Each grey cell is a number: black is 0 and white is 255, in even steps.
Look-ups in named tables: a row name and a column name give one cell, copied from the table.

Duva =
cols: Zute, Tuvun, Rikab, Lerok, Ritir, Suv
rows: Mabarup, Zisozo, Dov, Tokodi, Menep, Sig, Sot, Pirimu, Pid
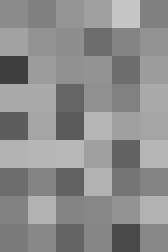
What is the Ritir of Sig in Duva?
98
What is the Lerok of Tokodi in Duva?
144
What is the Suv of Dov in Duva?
156
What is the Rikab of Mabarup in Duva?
149
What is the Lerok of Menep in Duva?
182
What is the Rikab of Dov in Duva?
145
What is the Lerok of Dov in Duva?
147
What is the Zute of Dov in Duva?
63
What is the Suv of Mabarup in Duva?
128
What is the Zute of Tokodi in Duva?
169
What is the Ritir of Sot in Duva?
117
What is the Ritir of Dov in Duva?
110
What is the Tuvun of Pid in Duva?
136
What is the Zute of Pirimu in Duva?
130
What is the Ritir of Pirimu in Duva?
147

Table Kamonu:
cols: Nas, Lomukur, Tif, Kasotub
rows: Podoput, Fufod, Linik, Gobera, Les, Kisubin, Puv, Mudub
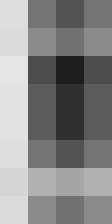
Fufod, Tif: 114
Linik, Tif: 30
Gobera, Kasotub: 90
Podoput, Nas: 222
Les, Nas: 226
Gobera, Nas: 226
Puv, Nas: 214

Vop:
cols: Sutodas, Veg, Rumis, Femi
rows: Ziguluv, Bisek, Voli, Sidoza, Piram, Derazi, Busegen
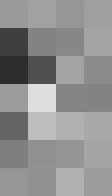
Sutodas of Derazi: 127
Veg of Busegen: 146
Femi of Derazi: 165
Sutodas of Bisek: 63
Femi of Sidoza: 132
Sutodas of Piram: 100
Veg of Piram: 189
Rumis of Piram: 177
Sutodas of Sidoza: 155
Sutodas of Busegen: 150
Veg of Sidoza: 222
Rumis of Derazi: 149
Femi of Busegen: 156
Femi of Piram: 169
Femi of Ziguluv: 159
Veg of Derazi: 145

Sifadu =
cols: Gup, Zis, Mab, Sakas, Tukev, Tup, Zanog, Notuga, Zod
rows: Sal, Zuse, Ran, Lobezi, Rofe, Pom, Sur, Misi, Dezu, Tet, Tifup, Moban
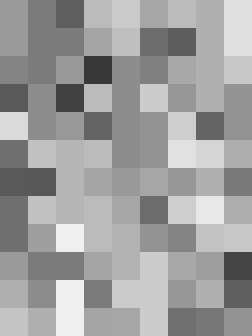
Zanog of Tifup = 150
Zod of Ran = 199
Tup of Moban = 204
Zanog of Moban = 112
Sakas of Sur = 165
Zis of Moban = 176
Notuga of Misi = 232
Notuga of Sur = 176
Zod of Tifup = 95
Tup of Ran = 128
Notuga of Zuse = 176
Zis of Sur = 88
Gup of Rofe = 218
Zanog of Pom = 225
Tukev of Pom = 141

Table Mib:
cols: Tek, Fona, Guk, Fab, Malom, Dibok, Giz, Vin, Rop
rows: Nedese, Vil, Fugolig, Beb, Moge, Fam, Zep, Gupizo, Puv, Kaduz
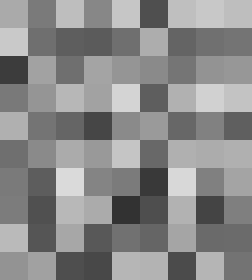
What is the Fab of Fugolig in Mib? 164
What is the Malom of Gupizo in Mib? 50
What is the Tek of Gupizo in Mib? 124
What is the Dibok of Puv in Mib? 101
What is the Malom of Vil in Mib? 111
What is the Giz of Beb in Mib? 177
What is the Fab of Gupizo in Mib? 171
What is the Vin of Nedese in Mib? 200
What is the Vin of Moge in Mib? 129
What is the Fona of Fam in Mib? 138
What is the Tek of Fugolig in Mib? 60
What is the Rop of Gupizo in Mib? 127
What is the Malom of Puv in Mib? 113
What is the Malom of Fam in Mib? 197
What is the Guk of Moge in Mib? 101
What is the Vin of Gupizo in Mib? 68
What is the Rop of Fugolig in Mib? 151

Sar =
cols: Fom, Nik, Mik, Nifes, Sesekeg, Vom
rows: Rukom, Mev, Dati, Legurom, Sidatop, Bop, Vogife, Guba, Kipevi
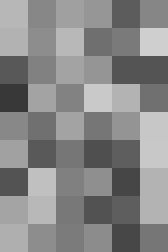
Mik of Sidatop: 163
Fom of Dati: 88
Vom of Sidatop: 199
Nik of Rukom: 135
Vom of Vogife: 179
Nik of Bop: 89
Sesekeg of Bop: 94
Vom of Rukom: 134
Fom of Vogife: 83
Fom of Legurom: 56
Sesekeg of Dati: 84
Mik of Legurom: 130
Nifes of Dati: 149
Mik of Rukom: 160
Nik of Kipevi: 141
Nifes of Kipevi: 140
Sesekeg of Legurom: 179
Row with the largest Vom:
Mev

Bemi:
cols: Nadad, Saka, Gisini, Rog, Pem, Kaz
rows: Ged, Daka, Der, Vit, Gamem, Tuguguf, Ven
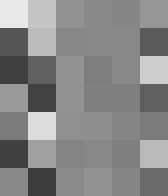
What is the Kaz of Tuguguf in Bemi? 186
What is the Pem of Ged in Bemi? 134
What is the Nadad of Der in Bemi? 63
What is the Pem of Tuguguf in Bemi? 127
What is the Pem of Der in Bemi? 136
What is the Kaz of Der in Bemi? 205
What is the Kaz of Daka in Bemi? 90
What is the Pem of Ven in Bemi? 134
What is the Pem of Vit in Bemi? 127
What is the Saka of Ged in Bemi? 197
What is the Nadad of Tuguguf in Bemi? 64
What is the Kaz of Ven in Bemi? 107
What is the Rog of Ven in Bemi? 145
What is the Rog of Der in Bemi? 124
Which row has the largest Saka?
Gamem

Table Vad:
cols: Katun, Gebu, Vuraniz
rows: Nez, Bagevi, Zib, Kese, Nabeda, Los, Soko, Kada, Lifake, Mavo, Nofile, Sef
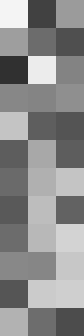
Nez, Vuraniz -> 155
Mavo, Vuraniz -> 199
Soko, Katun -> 106
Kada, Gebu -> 189
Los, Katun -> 93
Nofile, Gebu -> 203
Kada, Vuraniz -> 98
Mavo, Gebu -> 134
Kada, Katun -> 89
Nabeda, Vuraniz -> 84
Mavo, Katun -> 136
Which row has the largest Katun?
Nez

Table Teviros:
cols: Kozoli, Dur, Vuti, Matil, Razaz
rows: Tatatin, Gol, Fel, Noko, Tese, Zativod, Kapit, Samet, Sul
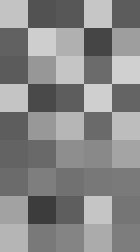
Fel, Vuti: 197
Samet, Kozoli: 162
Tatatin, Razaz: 92
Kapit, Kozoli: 107
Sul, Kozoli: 181
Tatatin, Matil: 198
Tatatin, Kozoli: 195
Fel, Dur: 151
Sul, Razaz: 125
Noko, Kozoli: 196
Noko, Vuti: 93
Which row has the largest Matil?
Noko

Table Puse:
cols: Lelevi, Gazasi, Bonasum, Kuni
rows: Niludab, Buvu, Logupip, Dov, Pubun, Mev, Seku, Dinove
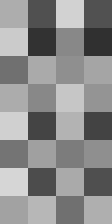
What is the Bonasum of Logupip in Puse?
143
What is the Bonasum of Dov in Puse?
198
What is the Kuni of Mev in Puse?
143
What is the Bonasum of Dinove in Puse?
112
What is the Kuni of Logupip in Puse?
165
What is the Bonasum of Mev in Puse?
124
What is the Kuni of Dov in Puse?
148
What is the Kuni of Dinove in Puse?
175
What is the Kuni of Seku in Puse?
79
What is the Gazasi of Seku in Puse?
76
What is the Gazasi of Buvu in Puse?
50
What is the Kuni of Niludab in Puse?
81
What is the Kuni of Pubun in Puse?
67
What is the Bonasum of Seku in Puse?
170
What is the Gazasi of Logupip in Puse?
170
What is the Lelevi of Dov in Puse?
172
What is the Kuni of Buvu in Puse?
48
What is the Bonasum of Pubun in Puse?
179
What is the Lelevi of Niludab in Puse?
173
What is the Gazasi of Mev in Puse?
160
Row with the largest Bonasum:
Niludab

